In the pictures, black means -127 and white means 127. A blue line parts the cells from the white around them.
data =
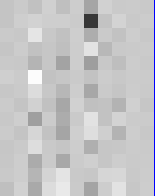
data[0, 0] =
68
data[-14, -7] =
63
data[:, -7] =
[63, 78, 65, 63, 35, 70, 55, 39, 44, 37, 69, 40, 100, 105]
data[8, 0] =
72
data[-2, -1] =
76
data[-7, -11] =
75
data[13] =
[63, 81, 41, 92, 105, 74, 36, 77, 98, 71, 77]
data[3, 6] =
99
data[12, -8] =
84
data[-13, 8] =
83
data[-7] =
[75, 68, 81, 65, 39, 81, 64, 66, 51, 80, 70]
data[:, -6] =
[77, 75, 78, 77, 77, 74, 77, 81, 74, 79, 77, 75, 73, 74]
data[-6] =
[72, 78, 31, 75, 44, 74, 98, 66, 83, 75, 75]
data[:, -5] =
[37, -72, 45, 99, 30, 66, 39, 64, 98, 94, 47, 79, 71, 36]
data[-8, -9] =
92
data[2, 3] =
72
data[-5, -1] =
72
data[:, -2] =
[75, 73, 77, 74, 76, 75, 76, 80, 75, 77, 75, 74, 73, 71]
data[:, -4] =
[81, 67, 74, 56, 72, 76, 74, 66, 66, 79, 70, 70, 86, 77]
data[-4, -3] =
71
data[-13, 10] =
76
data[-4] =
[70, 74, 93, 73, 69, 77, 47, 70, 71, 75, 74]
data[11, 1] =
77
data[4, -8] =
70
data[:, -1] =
[73, 76, 72, 75, 73, 75, 74, 70, 75, 72, 74, 75, 76, 77]
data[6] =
[71, 74, 92, 71, 55, 77, 39, 74, 69, 76, 74]
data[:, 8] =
[74, 83, 66, 73, 62, 72, 69, 51, 83, 51, 71, 77, 87, 98]

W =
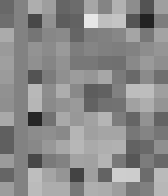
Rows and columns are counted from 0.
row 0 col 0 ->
-23
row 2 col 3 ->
7
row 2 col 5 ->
-26
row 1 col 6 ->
103
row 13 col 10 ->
0
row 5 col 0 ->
27
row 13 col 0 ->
29
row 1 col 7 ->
63
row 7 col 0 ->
15
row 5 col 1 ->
2
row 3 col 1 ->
2
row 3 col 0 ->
26
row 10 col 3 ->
24
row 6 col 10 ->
61
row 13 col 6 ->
47
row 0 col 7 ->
4
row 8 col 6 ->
34
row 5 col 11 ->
-16
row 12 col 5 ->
-60
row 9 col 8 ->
37
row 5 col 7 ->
39
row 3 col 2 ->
19
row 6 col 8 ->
1
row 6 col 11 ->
31
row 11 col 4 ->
2
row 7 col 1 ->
2
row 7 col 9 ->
33
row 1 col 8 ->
68
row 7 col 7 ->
-14
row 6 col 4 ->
45
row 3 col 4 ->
26
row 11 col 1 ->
2
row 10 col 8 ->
49
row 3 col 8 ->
-1
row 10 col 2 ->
8
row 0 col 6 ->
38
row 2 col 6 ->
-1

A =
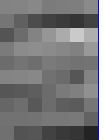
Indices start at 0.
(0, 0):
3
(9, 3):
-61
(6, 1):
-38
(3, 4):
7
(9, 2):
-41
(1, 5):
-74
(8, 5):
-6
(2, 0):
-43
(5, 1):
5
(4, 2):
-17
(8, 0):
-13
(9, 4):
-70
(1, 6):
-61
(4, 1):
-11
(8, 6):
-28
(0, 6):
10
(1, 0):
-10
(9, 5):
-74
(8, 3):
-7
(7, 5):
-36

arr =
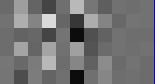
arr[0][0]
-21
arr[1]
[-13, 46, 4, 90, -25, -72, 45, 4, -23, -11, -13]
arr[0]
[-21, 30, -27, -59, -16, 57, -9, -33, -14, -17, -13]
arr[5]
[-10, -50, -3, -27, -15, -115, -15, 6, -17, -15, -19]
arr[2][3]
-58
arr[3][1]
36
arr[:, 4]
[-16, -25, -11, -14, -18, -15]
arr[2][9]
-17
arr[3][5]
32
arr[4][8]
-20
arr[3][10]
-13
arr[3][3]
36
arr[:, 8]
[-14, -23, -13, -13, -20, -17]
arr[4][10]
-19
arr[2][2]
-24
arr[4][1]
-22

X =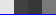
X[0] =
100
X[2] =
-72
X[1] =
-62

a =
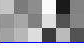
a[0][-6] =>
68
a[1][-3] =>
94
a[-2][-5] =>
39
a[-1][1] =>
56
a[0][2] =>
13

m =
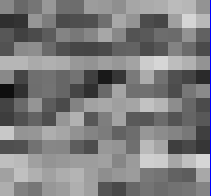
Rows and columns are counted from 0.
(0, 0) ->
8
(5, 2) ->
-16
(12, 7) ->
14
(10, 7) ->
24
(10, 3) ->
7
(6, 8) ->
37
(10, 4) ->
6
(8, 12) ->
-44
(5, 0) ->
9
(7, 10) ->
66
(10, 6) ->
-50
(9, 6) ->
4
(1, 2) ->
22
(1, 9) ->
20
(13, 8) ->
-55
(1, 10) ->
-51
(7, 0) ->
-60
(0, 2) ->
-10
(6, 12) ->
-51
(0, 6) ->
28
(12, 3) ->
33
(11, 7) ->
33
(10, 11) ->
37
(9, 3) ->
46
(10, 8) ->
20
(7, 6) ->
34
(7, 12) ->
13
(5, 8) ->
-73
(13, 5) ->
47
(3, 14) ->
-53
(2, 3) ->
-35
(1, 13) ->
85
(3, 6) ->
-58
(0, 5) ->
-18
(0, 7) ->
25
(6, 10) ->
-15
